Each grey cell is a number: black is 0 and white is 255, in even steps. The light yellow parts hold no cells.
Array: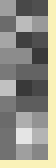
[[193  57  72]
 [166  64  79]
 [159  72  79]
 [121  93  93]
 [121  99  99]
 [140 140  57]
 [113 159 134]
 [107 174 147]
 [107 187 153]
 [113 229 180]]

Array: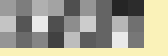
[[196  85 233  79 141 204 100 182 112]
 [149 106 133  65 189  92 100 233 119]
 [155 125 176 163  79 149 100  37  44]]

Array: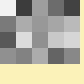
[[241  60 158 108  67]
 [144 129 172 101 136]
 [122 172 152 165 186]
 [ 88 220 144 200 213]]

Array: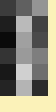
[[ 60  97 147]
 [ 52 154 126]
 [ 10 160  75]
 [ 37 179  44]
 [ 30 186  67]
 [ 24 208 111]]

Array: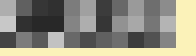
[[200  49  41  41 131 173  55 145 167 118 179]
 [173  97  55  49 124 159  61 105 153 111 139]
 [ 69 124  90 193 105  77  97 111  61  83 131]]

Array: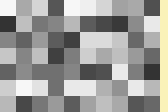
[[184  72 119 154  92 162 191 169  86 104]
 [133  98 154  92  64 219 219 198 104 177]
 [198 133 191  64 125 206 169 191 154 104]
 [ 98 139 112 112 133  72  80 233 125  51]
 [247 169 213  86 247 239 213 162 169  80]
 [ 51 191 119 133 184  92  72  57 139 233]
 [206 247 226 112 233 233 177 146 233 184]]

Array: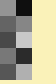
[[148  15]
 [120  43]
 [100 134]
 [ 86 176]
 [ 73 200]]
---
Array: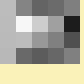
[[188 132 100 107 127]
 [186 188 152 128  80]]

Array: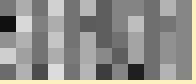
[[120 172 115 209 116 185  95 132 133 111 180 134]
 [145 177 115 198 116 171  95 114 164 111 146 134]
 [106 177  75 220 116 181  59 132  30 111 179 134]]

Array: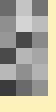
[[107 195 116]
 [152  71 136]
 [186 143 180]]

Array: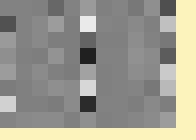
[[130 130 129 103 130 154 127 132 120 143  80]
 [154 131 137 126 126 100 127 127 141 131 119]
 [156 131 139 128 123 162 127 131 140 136 203]
 [209 129 129 124 138  43 131 131 126 137 126]]

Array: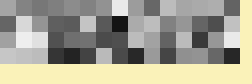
[[165 131 119 127 140 130 146 234 156 103 188 166 170 174  99]
 [161 238 224  81 111 114  75  79 188 162  99 187  57 151 234]]

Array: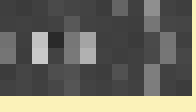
[[ 63  59  64  74  69  67  60 101  64 143  66  62]
 [113  63 194  42 119 164  63  64  59  74 117  64]
 [ 60  69  63  78  81  64  61  81  64 126  65  68]]
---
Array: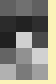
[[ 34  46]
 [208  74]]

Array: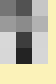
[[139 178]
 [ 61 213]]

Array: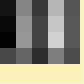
[[148  68]
 [151  68]]

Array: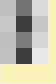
[[ 60 197]
 [123 213]]

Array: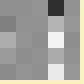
[[147 147]
 [148 142]]

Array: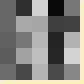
[[168 167]
 [120 183]]

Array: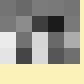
[[141  61]
 [114 213]]
